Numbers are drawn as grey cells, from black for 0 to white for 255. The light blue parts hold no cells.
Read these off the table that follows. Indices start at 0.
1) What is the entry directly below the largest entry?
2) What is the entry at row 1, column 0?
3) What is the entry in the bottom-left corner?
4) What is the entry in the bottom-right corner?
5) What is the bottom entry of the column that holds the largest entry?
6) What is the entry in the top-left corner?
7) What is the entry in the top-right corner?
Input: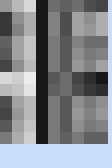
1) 227
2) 56
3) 121
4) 97
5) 206
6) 151
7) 68

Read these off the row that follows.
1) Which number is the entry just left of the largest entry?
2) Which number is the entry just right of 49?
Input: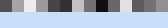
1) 164
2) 193

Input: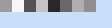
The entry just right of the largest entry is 83
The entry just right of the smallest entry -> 104

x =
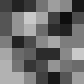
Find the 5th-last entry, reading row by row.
137
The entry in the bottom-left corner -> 178
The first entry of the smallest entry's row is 85
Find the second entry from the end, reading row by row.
85
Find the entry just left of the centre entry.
75
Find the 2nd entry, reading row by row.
34
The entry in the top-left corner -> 64
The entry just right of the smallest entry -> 75
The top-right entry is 24
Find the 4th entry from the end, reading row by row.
64
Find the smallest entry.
14
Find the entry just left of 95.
107
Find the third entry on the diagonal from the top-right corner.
43

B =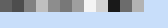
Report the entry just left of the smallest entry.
210
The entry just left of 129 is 77

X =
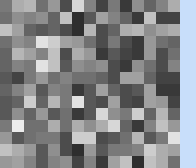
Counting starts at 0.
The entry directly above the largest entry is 143
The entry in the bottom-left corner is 152
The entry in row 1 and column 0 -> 112
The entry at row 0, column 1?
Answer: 173
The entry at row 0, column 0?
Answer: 121
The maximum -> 236
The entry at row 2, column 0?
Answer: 193
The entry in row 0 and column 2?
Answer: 182
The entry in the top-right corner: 173
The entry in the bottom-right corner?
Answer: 112
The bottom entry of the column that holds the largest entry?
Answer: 161
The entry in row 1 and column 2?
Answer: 131
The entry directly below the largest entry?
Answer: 88
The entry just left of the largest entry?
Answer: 121
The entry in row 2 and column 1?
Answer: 161
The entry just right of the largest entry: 112

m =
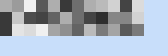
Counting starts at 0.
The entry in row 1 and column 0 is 57
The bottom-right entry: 122
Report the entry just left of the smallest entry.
68
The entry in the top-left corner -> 174
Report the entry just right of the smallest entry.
134
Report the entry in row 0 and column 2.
240
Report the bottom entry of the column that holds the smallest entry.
122
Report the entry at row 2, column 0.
57

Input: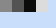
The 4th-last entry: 136
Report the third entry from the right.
83
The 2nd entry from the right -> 11

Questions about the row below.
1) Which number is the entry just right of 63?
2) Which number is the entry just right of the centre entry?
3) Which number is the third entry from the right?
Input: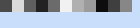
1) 135
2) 176
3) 13

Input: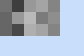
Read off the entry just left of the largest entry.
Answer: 152
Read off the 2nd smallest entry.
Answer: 72
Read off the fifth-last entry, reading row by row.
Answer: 102
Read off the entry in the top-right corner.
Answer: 132

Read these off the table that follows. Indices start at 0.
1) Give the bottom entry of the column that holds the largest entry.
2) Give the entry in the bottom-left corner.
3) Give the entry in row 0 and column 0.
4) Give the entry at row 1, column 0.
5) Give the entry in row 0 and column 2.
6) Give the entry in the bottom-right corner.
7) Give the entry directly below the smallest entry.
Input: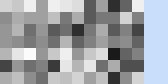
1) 141
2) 172
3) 211
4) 141
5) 239
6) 211
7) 172

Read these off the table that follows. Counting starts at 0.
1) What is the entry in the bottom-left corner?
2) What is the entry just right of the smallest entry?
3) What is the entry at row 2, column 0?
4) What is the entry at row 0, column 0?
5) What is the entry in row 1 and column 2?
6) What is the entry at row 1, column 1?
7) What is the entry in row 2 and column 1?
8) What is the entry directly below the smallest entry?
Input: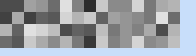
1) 108
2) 201
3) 180
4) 76
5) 65
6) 170
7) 98
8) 201

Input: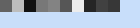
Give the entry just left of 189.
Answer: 98
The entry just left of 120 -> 17
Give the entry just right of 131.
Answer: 86

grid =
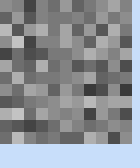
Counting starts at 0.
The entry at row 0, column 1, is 130
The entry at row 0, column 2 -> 68
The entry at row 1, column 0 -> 99
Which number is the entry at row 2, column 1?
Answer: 87
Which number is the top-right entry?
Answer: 130
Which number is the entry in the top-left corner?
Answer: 141
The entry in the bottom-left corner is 110
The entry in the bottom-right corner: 141
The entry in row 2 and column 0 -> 185
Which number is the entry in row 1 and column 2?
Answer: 87

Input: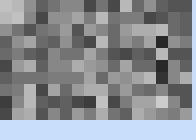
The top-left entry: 193
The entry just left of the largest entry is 164
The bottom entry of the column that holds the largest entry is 135
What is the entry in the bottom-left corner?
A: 72
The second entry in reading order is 184
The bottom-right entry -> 154
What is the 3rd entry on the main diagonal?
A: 84
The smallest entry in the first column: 61
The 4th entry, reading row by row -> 96
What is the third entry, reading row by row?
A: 144
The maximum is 204
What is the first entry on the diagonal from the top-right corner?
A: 84
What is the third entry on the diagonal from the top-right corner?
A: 184
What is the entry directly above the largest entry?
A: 135
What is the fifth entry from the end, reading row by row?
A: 173
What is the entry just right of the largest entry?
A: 135
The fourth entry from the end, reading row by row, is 154
